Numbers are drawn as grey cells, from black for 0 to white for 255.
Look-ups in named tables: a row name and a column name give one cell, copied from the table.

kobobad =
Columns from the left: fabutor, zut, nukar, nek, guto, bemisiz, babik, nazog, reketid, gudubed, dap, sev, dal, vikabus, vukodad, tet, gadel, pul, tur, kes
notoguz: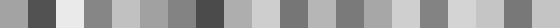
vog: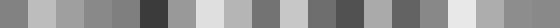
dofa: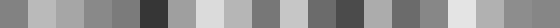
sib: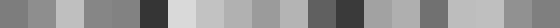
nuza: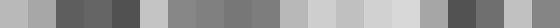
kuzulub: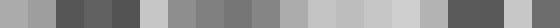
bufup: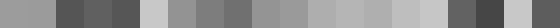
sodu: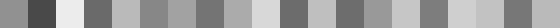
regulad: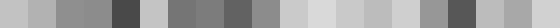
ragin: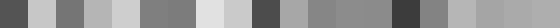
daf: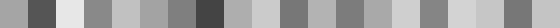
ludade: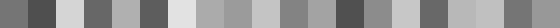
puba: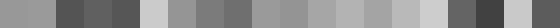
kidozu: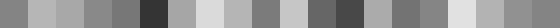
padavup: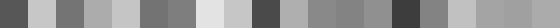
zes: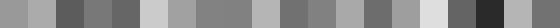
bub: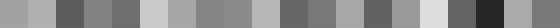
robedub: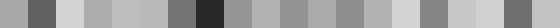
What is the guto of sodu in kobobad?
186
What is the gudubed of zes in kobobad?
181
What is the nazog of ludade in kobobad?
171
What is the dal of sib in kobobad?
58
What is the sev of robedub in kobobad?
170
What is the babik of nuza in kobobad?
135
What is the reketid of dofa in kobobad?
182
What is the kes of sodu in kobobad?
186
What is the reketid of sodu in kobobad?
171
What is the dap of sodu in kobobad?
108
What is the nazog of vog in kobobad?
223
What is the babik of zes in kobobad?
161
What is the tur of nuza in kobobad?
193
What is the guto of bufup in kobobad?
86

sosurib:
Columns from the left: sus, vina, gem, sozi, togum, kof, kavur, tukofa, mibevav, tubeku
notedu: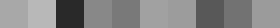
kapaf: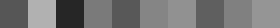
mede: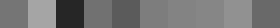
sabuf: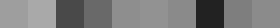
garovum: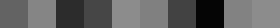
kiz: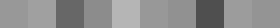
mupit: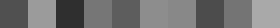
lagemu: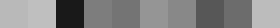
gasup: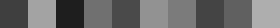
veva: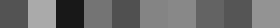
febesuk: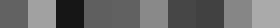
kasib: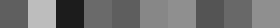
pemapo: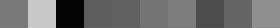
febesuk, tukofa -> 65
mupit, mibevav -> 116
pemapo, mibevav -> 100
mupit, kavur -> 136
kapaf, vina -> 177
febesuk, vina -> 161
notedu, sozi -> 136
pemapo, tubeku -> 143
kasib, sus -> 95

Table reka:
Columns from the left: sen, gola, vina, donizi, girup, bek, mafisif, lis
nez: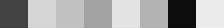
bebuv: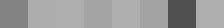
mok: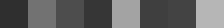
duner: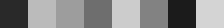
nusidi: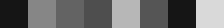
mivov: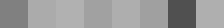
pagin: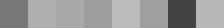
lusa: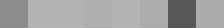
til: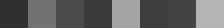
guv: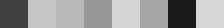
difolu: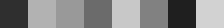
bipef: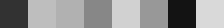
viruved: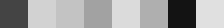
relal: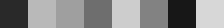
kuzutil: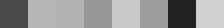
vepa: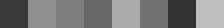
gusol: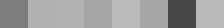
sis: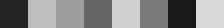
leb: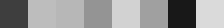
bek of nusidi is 85
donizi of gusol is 166
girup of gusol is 186
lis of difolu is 210
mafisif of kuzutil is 33
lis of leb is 218
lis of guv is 216
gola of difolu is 178
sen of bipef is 50
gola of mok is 114
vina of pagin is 169
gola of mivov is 171
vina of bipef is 177
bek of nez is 179
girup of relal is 205
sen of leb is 62

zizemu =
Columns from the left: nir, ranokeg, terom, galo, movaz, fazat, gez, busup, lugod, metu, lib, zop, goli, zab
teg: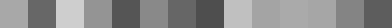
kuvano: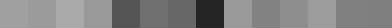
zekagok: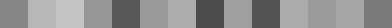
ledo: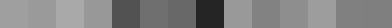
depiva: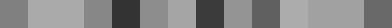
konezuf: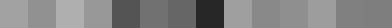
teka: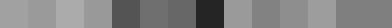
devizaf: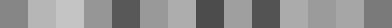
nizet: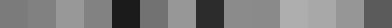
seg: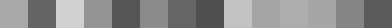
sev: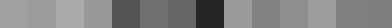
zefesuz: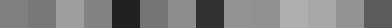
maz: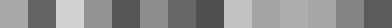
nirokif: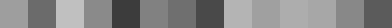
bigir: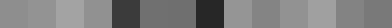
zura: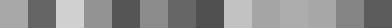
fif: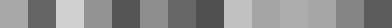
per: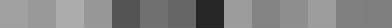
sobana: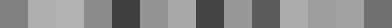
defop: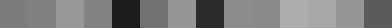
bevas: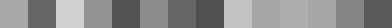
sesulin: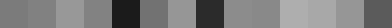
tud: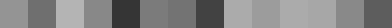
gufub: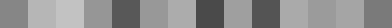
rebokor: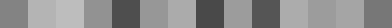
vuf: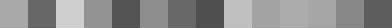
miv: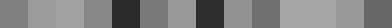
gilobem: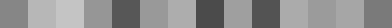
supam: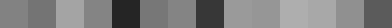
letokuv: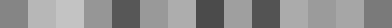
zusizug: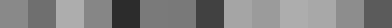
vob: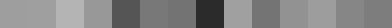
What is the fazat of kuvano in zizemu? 111
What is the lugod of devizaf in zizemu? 159
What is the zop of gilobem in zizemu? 155
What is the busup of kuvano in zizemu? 37
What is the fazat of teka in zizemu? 111
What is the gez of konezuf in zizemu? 102
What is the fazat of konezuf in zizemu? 113
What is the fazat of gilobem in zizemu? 153
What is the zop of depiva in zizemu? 161
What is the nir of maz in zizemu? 169
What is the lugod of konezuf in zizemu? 159
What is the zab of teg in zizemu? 93
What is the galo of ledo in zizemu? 152
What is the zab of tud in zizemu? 93
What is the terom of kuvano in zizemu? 170
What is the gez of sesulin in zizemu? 150
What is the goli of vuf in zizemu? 135

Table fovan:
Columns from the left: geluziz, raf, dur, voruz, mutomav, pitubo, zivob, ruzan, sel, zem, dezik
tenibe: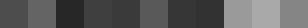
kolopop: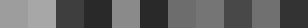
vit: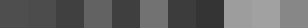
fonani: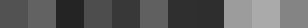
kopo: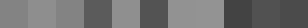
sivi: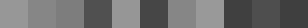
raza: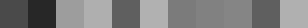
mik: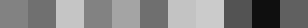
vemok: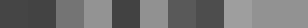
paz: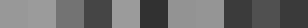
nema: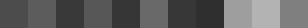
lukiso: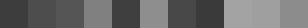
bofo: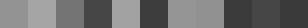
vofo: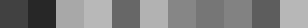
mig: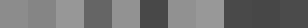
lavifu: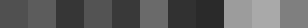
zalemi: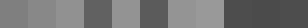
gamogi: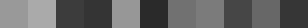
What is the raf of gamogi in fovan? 170
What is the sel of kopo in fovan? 67
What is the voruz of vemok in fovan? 147
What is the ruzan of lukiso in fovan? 58
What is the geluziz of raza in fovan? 74
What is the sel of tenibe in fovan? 154
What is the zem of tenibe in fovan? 169
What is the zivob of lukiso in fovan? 72
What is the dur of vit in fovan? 64
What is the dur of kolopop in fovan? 62
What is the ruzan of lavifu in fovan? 42
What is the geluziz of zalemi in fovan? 127
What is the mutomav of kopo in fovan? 143
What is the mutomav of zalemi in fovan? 147
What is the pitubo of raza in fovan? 177
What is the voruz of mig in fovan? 101
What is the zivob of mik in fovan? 195
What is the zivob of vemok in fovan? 89
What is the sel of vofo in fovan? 130
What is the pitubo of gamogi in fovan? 42
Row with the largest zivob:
mik

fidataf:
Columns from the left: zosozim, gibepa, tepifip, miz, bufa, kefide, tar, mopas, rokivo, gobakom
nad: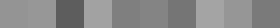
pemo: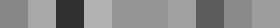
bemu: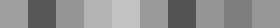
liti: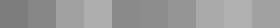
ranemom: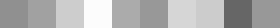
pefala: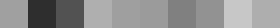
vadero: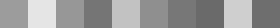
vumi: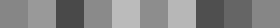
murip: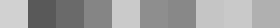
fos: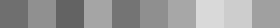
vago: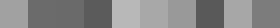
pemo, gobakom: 157
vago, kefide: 168
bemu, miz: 180
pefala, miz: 175
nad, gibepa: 151
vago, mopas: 89
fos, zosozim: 111
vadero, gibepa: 229
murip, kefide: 142
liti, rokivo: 176
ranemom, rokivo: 102
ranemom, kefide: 152
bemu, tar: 83
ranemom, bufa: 171

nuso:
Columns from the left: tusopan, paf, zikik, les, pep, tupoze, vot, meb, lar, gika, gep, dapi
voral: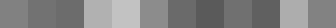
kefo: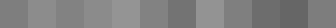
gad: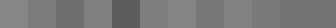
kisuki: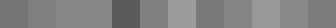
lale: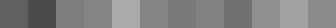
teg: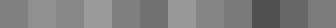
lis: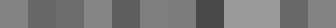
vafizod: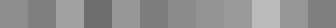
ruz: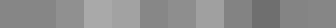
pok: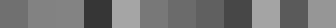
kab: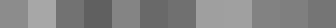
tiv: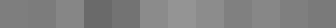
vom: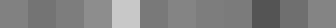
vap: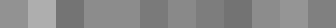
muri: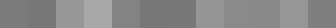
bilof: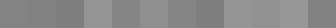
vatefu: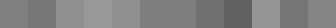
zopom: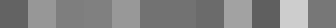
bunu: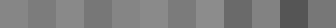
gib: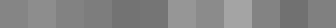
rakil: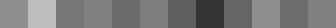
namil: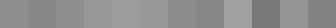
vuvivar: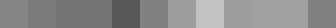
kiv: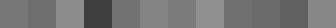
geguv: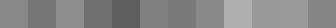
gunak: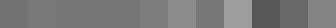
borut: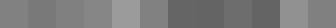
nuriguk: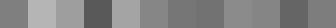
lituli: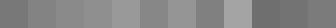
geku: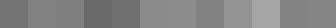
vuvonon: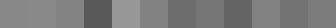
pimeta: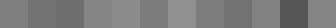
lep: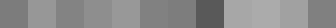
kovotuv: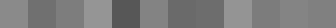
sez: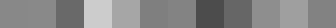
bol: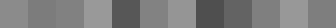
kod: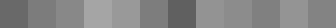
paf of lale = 75
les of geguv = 112
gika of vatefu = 149
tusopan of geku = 116
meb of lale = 130
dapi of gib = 128
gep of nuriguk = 101
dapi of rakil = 129
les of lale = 132
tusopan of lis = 131
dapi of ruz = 134
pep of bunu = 133
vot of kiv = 122
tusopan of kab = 140
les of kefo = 139
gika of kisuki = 153
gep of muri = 150
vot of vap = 137
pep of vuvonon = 151
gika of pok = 164
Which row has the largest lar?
geguv

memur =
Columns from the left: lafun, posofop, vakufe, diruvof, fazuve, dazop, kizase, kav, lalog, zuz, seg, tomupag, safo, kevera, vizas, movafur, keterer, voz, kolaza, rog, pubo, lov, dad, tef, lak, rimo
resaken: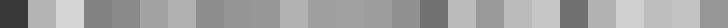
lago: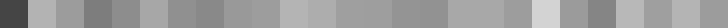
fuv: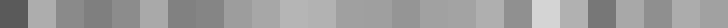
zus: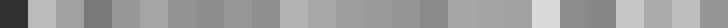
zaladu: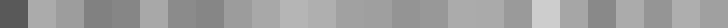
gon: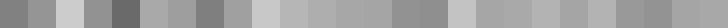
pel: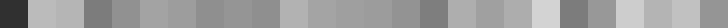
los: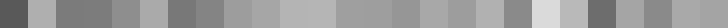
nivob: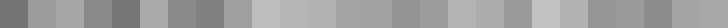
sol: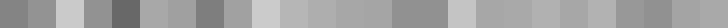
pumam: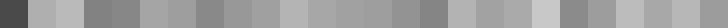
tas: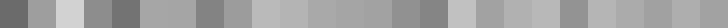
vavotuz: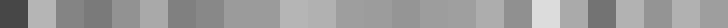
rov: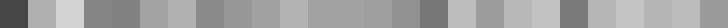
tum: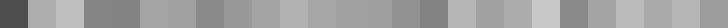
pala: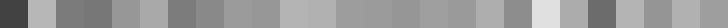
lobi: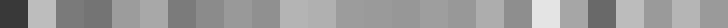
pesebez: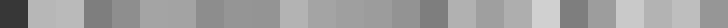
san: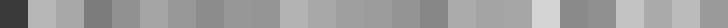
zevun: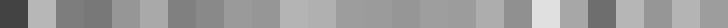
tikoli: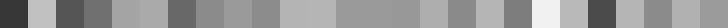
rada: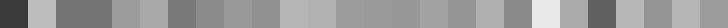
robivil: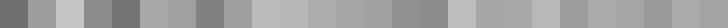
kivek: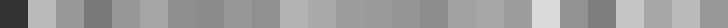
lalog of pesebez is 149
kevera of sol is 165
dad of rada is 183
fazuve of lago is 141
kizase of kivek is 143
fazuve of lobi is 156
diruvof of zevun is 120
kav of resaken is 141
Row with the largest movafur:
tikoli

